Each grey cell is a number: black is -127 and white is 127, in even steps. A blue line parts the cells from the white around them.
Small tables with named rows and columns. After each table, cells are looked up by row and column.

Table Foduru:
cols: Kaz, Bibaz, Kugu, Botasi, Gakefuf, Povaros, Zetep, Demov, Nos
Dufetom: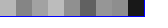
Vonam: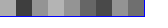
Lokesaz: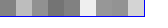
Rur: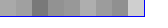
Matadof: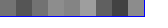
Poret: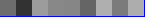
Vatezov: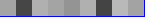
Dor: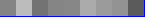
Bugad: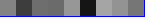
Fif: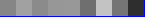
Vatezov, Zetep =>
-59
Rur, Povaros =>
46
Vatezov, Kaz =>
36
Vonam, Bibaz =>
-65
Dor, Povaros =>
43
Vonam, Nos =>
-16
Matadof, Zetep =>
-31
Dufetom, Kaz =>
55
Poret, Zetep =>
47
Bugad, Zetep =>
37
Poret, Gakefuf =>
6
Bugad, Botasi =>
-20
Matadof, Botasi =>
13
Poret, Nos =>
45
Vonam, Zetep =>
-54
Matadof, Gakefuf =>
4
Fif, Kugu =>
11
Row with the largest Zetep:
Fif

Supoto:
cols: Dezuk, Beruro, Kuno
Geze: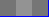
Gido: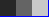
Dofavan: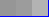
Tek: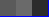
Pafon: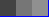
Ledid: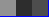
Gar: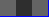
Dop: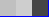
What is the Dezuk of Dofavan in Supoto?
22
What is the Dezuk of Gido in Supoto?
-88
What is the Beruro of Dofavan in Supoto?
28
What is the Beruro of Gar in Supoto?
-81
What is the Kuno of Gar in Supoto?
-28
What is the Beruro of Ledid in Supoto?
-82
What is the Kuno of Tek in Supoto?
-84
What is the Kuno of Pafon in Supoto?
16
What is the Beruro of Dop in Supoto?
78

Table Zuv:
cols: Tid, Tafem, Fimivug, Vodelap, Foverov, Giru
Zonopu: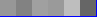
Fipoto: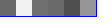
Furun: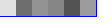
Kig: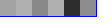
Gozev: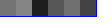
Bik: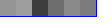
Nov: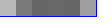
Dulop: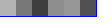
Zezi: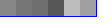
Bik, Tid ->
21
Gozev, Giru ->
-60
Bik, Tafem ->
30
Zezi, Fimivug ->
-16
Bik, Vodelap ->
-17
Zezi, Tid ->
7
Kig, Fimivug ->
9
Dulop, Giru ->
-46
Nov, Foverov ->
-25

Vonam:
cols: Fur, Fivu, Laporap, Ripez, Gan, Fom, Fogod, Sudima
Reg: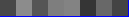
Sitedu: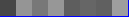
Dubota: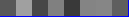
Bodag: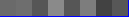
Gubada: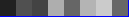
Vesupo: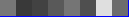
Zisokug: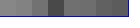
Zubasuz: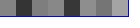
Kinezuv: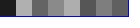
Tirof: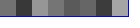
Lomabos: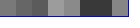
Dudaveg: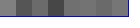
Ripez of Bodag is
10
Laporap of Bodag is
-41
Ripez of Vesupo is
-38
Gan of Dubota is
-70
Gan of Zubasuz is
-72
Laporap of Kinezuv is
-27
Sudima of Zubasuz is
36
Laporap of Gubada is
-60
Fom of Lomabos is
-70
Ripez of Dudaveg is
-56

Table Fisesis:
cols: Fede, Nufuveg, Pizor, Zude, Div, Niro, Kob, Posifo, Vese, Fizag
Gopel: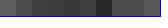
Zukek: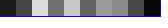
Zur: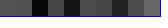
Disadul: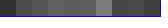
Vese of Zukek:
-55
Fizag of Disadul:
-64
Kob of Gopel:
-87
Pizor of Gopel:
-66
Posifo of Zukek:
13
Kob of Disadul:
-4
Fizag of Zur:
-23
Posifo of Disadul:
-58
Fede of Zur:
-45
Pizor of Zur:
-122

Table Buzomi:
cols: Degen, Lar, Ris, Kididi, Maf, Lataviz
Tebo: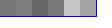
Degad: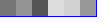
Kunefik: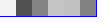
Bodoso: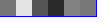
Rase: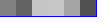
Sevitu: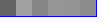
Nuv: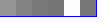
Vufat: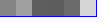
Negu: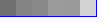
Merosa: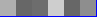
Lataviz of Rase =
-46
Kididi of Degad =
93
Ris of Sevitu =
6
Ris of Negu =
9
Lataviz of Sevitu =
12
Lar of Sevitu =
33
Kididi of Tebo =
-6
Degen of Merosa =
47
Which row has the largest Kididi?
Degad

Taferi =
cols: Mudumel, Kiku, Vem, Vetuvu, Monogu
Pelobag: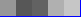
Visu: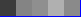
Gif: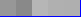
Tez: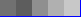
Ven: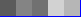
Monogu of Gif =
47
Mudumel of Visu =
-67
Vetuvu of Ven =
82
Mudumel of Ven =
-36
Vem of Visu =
15
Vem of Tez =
15
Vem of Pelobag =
-29
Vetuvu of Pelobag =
48
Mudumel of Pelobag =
23
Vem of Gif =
54
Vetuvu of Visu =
48
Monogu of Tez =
72

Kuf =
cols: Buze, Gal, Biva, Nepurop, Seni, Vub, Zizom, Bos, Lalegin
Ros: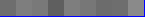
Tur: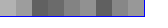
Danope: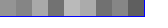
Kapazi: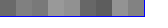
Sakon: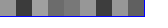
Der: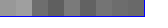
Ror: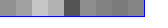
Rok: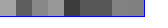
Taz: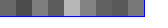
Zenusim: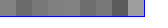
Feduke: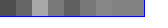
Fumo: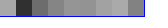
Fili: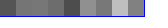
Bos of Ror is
-4
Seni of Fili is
-50
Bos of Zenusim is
-36
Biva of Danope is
41
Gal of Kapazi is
0
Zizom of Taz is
-30
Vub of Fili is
16
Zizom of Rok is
-40

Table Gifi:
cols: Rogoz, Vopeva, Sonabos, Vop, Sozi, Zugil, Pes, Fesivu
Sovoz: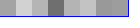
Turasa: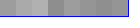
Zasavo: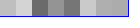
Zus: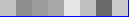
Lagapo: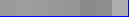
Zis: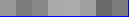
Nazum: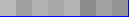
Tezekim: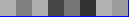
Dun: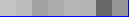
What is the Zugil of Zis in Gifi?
31
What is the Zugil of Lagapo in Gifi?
9
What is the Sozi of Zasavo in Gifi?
-9
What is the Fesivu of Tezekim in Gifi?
27
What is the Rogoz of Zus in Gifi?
65
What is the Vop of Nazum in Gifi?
40
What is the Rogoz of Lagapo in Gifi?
26
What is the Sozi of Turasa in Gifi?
29
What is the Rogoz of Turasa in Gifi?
29
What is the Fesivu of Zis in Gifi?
-2
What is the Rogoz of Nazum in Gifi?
58
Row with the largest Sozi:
Zus

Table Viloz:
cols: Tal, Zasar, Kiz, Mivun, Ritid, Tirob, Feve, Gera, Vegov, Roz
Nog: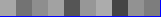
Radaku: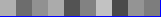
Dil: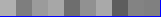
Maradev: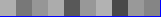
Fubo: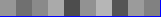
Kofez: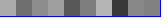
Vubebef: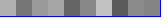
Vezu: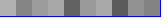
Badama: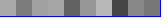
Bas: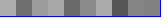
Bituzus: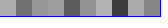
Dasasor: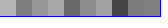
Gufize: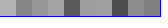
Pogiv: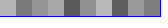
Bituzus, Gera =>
-68
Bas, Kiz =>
27
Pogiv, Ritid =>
-37
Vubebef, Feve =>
66
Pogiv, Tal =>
53
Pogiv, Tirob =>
16
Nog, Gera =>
-59
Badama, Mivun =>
37
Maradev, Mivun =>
44
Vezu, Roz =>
3
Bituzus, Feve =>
51
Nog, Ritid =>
-42
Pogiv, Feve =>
58
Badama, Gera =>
-58
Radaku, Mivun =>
43
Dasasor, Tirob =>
13

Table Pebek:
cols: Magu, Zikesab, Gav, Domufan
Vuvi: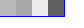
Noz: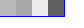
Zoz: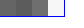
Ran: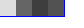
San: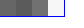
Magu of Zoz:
-27
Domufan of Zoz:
119
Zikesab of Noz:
41
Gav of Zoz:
-16
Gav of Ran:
-65
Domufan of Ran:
-45
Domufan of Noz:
-30
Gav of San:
-14
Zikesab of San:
-36
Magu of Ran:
94
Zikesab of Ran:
-27
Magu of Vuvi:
57
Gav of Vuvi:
109
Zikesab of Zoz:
-35
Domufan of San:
119
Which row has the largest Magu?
Ran

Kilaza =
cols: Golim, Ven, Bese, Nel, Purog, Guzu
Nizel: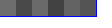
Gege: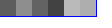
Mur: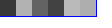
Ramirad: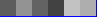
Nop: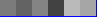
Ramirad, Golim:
-34
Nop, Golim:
-4
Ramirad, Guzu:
46
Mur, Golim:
-72
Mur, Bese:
-28
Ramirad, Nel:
-61
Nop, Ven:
-28
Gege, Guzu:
46
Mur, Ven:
50
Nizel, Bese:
-21
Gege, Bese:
-28
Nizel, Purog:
-28
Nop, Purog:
58
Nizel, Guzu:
-43
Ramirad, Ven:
19

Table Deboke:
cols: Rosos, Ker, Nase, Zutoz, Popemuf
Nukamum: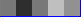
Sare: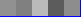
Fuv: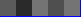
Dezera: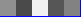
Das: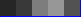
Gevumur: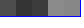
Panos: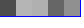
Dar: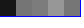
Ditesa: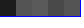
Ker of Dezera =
-53
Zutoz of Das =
23
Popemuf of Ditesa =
-43
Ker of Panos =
53
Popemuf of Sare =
13
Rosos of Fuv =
-36
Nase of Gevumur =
-67
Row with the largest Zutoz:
Nukamum

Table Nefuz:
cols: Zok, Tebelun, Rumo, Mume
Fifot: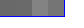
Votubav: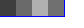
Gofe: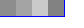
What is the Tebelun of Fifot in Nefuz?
-21
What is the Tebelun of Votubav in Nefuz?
-21
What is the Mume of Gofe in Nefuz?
2
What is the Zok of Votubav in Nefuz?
-65
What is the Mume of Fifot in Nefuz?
-10
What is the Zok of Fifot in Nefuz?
-22
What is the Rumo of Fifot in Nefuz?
3
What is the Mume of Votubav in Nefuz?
-15
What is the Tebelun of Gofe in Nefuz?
36
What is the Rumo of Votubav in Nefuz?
48
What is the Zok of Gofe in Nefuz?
13
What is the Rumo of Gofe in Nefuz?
74
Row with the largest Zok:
Gofe

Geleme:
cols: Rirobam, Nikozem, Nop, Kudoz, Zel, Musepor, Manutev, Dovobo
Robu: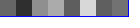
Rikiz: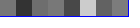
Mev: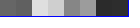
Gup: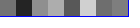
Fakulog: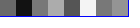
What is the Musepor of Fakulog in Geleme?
116
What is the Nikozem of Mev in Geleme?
-31
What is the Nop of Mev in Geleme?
95
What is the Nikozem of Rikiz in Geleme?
-76
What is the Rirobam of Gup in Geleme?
-12
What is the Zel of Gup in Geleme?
-39
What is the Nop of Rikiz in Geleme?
-17
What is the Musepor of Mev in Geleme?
28
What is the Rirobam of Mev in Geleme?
-25
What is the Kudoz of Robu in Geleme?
43
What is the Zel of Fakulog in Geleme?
-42
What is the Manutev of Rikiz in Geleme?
-29
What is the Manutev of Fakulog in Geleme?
-7
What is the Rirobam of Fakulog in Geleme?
-22
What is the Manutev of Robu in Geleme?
-32
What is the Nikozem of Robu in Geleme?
-80

